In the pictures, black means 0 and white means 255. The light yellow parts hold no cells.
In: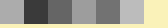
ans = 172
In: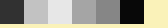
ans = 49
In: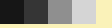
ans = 22
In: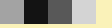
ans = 163
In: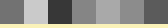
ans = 114
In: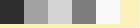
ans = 46
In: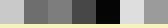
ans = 201
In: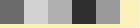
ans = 107
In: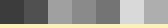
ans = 60
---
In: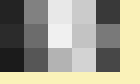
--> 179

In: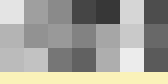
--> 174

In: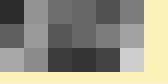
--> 52

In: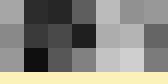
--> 195

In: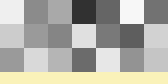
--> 231

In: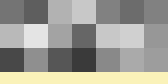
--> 137

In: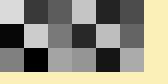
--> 149

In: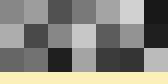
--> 59
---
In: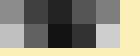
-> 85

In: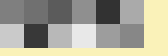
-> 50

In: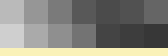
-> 81

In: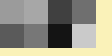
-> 64

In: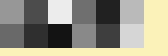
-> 33

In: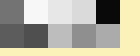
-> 218
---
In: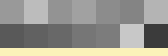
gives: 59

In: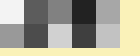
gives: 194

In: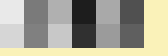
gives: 95

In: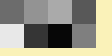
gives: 127

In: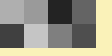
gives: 78

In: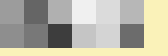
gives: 108
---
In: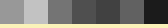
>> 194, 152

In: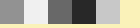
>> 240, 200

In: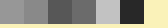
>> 194, 151

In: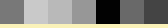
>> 201, 185

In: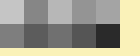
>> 197, 183

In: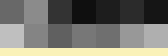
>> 191, 175

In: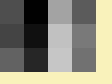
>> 199, 192

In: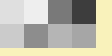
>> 237, 222
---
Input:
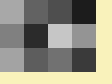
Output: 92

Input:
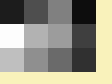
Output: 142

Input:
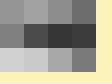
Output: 202

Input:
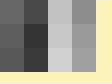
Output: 58

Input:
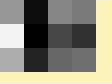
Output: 34

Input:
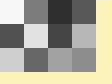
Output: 102

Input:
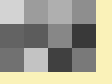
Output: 195
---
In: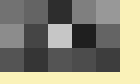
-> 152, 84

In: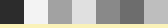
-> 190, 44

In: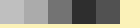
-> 81, 191

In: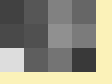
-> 102, 221

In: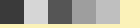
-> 191, 58

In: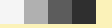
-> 47, 245

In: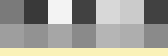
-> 65, 158

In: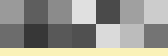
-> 204, 108

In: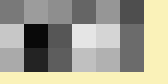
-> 78, 170

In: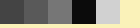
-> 209, 68
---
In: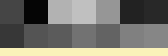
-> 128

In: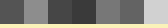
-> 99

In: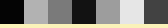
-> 230

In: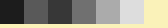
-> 171

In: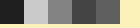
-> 68

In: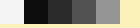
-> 81

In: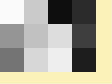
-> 237
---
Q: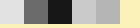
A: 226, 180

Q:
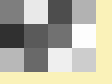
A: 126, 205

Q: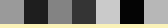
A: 154, 183

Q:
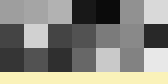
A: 158, 232

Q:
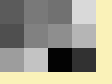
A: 91, 49

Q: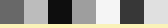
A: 104, 224

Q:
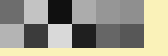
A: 109, 87

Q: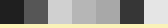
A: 31, 229

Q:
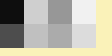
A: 14, 220

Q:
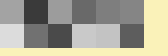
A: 163, 93
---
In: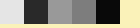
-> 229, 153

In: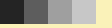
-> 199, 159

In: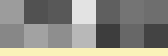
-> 227, 184

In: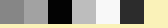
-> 248, 189

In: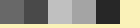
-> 192, 164

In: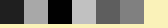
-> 193, 168

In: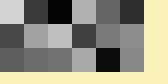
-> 210, 191
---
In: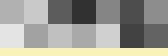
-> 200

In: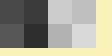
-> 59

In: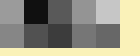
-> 16

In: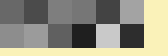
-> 75

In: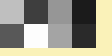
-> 62

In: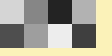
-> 134

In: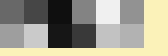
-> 70

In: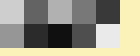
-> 99
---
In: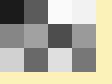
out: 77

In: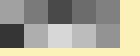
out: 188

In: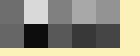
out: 56

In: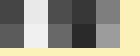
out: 42

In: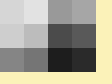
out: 75

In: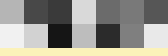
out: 127

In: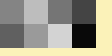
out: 211

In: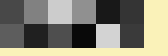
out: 211

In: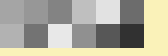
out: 87
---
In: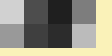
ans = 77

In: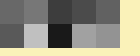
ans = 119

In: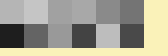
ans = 197

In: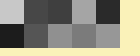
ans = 71

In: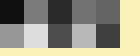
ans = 122

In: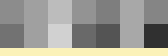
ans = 160

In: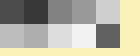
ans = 56

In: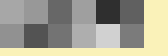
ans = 152
